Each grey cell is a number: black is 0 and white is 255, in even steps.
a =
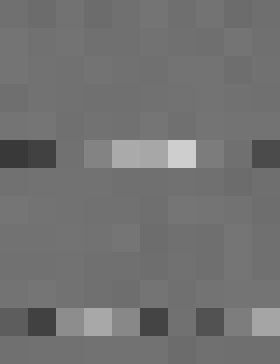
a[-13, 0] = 112
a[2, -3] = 115
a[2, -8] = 113
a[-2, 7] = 82
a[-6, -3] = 116
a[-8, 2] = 113
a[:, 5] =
[116, 114, 112, 113, 117, 167, 112, 111, 109, 110, 116, 68, 114]
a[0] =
[112, 108, 114, 108, 112, 116, 111, 115, 108, 111]
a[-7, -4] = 113
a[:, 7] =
[115, 111, 115, 115, 116, 124, 112, 116, 111, 111, 115, 82, 112]
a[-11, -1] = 113
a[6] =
[113, 114, 114, 114, 112, 112, 113, 112, 108, 111]
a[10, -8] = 114
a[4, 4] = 113
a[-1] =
[112, 113, 113, 114, 114, 114, 108, 112, 111, 111]
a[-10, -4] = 114
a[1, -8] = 115
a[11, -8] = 141
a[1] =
[116, 113, 115, 112, 112, 114, 112, 111, 116, 112]
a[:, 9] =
[111, 112, 113, 112, 115, 75, 111, 110, 112, 112, 116, 165, 111]
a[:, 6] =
[111, 112, 115, 114, 112, 206, 113, 117, 112, 113, 112, 113, 108]
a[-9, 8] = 115
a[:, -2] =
[108, 116, 110, 113, 115, 112, 108, 114, 117, 117, 116, 125, 111]
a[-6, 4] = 113
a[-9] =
[116, 117, 112, 114, 113, 117, 112, 116, 115, 115]
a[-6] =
[117, 115, 114, 113, 113, 111, 117, 116, 114, 110]
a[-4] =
[113, 113, 114, 112, 112, 110, 113, 111, 117, 112]
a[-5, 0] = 114

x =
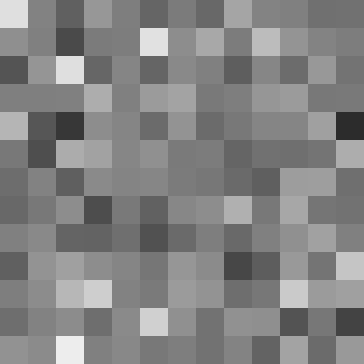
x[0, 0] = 223
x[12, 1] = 139
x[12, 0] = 146
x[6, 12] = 111
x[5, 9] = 113
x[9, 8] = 71
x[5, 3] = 162
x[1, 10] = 148
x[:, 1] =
[130, 128, 149, 127, 86, 78, 130, 120, 137, 147, 140, 130, 139]
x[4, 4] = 133
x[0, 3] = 151
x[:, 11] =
[112, 131, 152, 120, 160, 116, 158, 117, 161, 116, 155, 119, 107]
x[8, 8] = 105
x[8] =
[128, 137, 100, 99, 111, 81, 106, 126, 105, 128, 144, 161, 128]
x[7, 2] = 141
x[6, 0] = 109
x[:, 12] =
[113, 125, 115, 121, 44, 173, 111, 114, 128, 197, 160, 67, 153]
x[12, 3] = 128
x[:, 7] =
[104, 168, 128, 121, 107, 124, 119, 141, 126, 139, 147, 114, 114]
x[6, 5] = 134
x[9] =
[96, 147, 160, 141, 133, 118, 150, 139, 71, 93, 153, 116, 197]
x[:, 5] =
[101, 225, 101, 155, 107, 144, 134, 97, 81, 118, 122, 208, 120]
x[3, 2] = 128
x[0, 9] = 131
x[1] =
[143, 128, 74, 123, 125, 225, 141, 168, 124, 188, 148, 131, 125]
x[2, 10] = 108
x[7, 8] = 176
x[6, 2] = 95
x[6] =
[109, 130, 95, 138, 132, 134, 123, 119, 106, 95, 157, 158, 111]
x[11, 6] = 144

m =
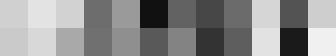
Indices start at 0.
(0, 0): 208
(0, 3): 109
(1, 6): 131
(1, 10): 26
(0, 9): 214
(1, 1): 216
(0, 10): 83

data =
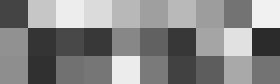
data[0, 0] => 68
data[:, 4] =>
[184, 135, 236]
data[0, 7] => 157
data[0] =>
[68, 198, 237, 219, 184, 159, 185, 157, 115, 241]
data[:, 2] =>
[237, 72, 113]
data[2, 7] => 93
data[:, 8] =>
[115, 225, 169]

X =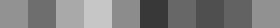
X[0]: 146
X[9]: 145
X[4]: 140
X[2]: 169
